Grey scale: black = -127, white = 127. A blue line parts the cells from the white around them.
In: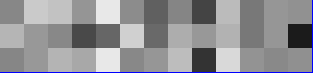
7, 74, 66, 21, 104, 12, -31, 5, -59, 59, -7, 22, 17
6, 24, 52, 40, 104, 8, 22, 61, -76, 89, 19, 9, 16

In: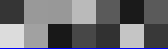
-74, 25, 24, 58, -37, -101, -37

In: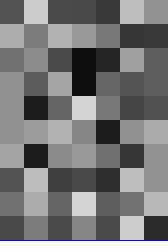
-44, 76, -52, -54, -71, 62, 18
-14, 13, -52, -113, -90, 32, -33
16, -99, -27, 84, -7, -58, -46
36, -99, 11, 25, -16, -73, 18
-14, 44, -27, 84, -34, -13, 56

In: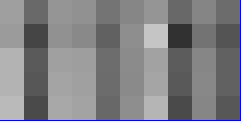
31, -22, 21, 17, -11, 6, 21, -23, 5, -19
51, -37, 32, 30, -18, 11, 34, -35, 6, -30
58, -53, 40, 35, -23, 14, 53, -53, 6, -40

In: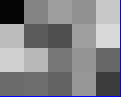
-122, 4, 30, 17, 72
80, 56, -8, 20, -24

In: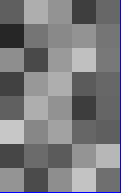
-32, 46, 19, -65, -24
14, -54, 26, 64, -7
-31, 46, 18, -66, -26
-57, -20, -36, 20, 55

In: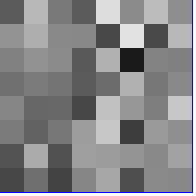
-37, 56, -6, -37, 93, 11, 60, 14
1, 17, 11, -38, 49, -102, 3, 0
6, -24, -23, -56, 65, 22, -2, 71
-44, 43, -46, 31, 27, 20, 9, 34

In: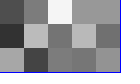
-49, -3, 117, 24, 24
39, -59, -3, -9, 19
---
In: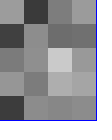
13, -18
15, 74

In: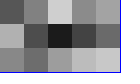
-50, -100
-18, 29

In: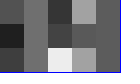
-16, -60
-16, 109

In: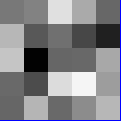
-39, -15
-125, -25

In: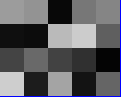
-115, 58
-22, -61

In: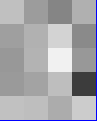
49, 83
51, 113

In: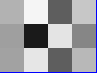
-101, 100
102, -33

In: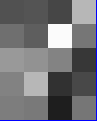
-33, 123
18, 3

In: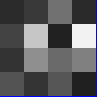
70, -94
15, -21
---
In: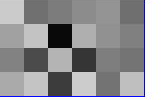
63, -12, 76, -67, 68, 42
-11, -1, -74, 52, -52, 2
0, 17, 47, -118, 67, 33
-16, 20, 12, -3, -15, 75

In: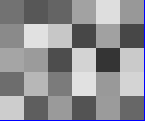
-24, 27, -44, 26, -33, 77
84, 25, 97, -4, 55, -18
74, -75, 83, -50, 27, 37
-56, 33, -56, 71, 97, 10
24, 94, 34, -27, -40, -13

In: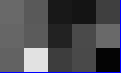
-123, -54, -66, 98, -29
-22, -53, -93, -36, -25
-64, -107, -103, -38, -22

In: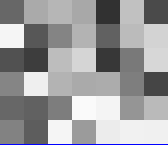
112, 113, 108, 27, 117, -34, 2
58, 21, 116, 122, -2, -30, -24
-58, -1, 44, 42, 51, 111, 5
87, -6, -72, 85, 61, -66, -46
83, 59, -30, 51, 4, -40, 117
-53, 65, -78, 40, 54, 42, -24

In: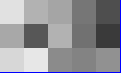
17, 3, 11, 103, 87
-69, -14, 50, -40, 40
-49, -9, 37, 50, 97

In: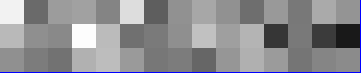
11, 5, -10, 27, 48, 22, -25, -3, -8, 26, 61, 49, -13, -3, 16
-102, -68, -6, -73, 52, 31, 65, 15, -5, -15, 59, 125, 9, 15, 57
20, 42, -7, 25, -17, 17, 39, 17, -33, 93, 4, 33, 28, -21, 114

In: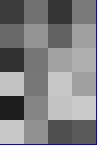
-37, -48, 17, 72
74, 67, 5, -98
32, 71, -8, 67
47, 34, -9, -78
32, -29, 20, -22
-5, -74, -14, -67

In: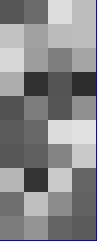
-36, -27, 20, -3
-29, 12, 63, -16
-26, 74, -75, 54
73, 4, -31, -40
97, 92, -23, -36
16, -42, -2, -45
-82, -43, -78, 45
37, -1, 29, 87
61, 59, 33, 66
61, 93, -20, -41
